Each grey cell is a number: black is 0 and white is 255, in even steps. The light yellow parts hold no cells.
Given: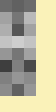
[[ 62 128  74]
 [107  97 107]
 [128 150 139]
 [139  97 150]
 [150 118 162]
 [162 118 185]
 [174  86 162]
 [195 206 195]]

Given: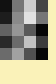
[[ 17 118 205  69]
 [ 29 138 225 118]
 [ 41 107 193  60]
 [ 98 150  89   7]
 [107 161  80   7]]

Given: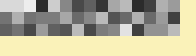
[[ 96 115  73 155  96  84 186  73 124 135 226  64 146 146 186]
 [115 176 115 124 124 167 106 135 186  84 106 176 106 155  64]
 [217 217 237  43 205 135  73  96  53 167 186  43  64 176 155]]

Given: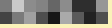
[[ 67 122 160  78  23 170  90  34  78]
 [122 201 140 131 102 140  46  46 150]]

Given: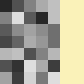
[[ 39  81 130 171 192]
 [ 70 100 171 151 111]
 [ 81  50 222 171  61]
 [ 90 140 162 140 111]
 [130 222  90  39 192]
 [162  61 211 121 222]
 [183 192  81 130 183]]

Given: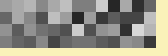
[[102 169 136  80 191 157  38 157  57  92  69  69 191]
 [126 102  92 136  69 102 114 114  92  80 146 136  57]
 [146  92 146 114 102  80 203  80 146 157  48 215 181]
 [157 169 181 136 169 191 126 126 203  38 169  48 102]]

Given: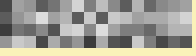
[[ 60 116 104 137  83 201 212 137 221 161 126 126 104 149 180 180]
 [ 72 161 149  92 116 161 212 126 189 137  92 180 104 137 149 161]
 [ 92 149 171 221 161 180  92 201  92 201 189 161 171 171 189 212]
 [149 201 189  72 171 116 149  60 171  83  72 201 126  72 104  83]]
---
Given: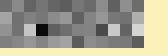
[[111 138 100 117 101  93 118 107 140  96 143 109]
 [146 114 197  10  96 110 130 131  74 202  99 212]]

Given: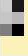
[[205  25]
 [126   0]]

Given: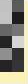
[[193  90]
 [102 116]
 [143  49]]

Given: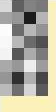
[[217  96 130 121]
 [252 108 183 147]
 [243  87 171 122]
 [149  48 175  70]]

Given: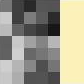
[[118  64  40  85  84]
 [186  99  69  54  23]
 [ 97 207 104 118 136]
 [199 173  82  83  70]]

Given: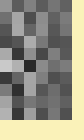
[[148  92 129  92 117  97]
 [ 85 168 101 144  87 117]
 [170  55 143  72 127  88]
 [ 58 101 165 127  79  91]
 [164  83 119 103 113  96]]
